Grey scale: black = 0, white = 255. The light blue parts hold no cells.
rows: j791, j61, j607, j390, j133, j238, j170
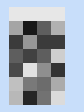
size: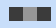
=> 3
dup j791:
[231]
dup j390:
[94]
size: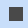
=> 1
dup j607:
[59]
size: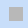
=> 1
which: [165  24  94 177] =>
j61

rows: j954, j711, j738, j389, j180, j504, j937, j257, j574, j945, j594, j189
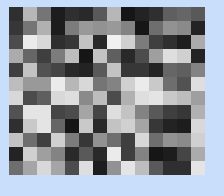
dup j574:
[201]
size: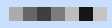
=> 7
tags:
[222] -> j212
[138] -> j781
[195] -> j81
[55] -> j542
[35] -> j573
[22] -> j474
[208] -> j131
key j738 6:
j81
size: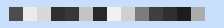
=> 14
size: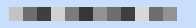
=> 12

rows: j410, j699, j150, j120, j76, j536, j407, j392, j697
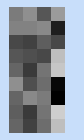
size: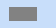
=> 2
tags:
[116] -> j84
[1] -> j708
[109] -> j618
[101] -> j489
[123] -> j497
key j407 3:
j497
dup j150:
[72]
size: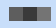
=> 3

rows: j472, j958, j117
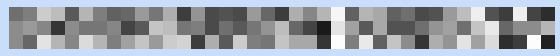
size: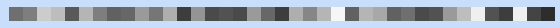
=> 39
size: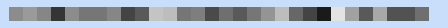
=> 30
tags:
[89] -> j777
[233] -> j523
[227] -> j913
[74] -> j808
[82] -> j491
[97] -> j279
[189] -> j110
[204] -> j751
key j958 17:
j777
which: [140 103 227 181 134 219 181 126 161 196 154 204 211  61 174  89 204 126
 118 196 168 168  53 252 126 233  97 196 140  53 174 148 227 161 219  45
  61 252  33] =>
j117
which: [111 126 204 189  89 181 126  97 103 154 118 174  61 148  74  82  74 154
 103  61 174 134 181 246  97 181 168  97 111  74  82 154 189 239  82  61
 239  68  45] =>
j472

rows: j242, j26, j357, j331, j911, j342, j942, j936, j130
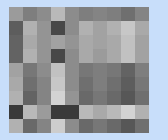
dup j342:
[111]
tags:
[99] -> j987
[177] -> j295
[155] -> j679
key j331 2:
j295
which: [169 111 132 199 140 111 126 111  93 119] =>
j342
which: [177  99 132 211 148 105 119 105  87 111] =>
j942
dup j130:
[105]

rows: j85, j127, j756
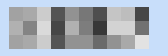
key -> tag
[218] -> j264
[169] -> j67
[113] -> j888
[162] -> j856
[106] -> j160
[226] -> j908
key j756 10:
j908
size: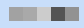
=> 5

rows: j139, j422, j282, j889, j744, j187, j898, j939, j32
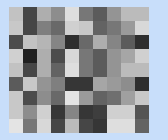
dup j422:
[200]
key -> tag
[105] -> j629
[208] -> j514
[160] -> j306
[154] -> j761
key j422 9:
j761
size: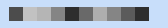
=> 10
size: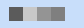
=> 4
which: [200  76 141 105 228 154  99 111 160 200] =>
j898
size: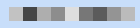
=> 9

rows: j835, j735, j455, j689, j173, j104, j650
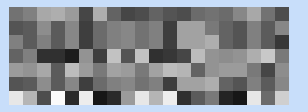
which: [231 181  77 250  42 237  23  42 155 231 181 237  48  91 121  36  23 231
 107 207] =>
j650
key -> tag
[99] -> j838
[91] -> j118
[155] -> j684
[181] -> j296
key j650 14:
j118
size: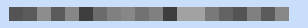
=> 20
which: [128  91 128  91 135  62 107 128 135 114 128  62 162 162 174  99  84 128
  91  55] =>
j455
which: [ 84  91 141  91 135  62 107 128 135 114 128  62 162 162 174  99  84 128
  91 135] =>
j104
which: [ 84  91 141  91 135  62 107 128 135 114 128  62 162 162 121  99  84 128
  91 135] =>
j735

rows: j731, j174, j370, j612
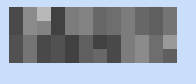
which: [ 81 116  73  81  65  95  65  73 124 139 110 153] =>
j370
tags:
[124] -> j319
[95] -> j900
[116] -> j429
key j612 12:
j900
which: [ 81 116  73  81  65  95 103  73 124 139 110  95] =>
j612

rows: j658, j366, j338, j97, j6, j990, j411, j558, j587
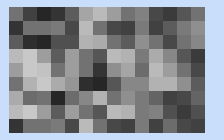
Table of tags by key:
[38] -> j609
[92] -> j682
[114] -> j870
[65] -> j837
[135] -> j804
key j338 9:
j682
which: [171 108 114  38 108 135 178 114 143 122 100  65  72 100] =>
j411

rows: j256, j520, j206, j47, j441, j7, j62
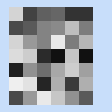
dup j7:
[175]
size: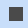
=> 1
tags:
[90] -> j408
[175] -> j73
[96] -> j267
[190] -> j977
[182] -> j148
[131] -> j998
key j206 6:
j148

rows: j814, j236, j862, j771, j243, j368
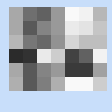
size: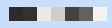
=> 7
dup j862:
[190]
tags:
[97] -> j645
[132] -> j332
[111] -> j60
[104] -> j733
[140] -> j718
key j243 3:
j332
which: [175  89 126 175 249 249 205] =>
j368
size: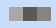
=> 3
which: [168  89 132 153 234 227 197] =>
j236

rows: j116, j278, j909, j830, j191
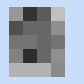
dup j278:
[103]
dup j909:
[115]
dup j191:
[179]
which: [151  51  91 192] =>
j116
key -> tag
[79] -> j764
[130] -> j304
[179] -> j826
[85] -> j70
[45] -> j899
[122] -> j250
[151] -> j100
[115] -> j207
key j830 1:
j304
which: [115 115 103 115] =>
j909
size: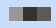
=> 3

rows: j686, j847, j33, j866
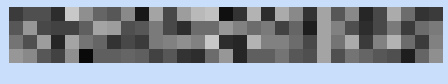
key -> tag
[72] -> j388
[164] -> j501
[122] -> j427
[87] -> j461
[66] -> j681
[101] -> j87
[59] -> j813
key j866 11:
j681
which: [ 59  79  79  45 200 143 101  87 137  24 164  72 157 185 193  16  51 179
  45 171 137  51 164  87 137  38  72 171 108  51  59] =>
j686
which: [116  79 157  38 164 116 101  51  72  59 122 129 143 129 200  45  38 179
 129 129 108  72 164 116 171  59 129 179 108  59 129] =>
j33

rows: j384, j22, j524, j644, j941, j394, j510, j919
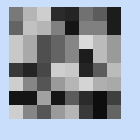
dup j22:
[128]
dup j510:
[21]
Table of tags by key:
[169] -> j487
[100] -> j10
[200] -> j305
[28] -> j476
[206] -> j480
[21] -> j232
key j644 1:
j305
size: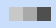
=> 3

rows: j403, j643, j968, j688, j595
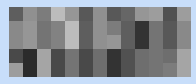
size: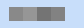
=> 4
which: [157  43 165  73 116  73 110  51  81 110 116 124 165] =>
j595
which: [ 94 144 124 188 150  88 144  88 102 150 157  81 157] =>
j403
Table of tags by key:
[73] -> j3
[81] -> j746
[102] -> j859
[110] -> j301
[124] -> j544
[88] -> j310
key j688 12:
j301
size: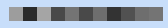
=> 11
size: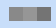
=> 3

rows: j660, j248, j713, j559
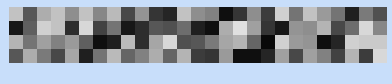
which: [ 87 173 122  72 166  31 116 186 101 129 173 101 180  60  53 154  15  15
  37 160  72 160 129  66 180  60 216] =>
j559
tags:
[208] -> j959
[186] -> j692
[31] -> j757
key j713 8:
j757
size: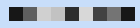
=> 9

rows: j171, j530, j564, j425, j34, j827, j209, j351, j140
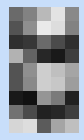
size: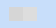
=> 2
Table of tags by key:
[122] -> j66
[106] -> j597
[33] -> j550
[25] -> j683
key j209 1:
j683
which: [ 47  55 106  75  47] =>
j564
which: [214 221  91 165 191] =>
j140

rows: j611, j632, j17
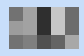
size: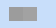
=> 2
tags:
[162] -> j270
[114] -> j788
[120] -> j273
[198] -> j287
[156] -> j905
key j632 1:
j905
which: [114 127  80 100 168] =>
j17

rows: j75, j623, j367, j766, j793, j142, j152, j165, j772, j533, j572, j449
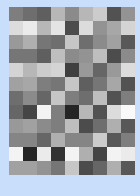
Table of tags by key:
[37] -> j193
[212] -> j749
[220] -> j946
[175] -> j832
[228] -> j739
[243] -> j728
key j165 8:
j946
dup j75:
[183]
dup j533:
[133]

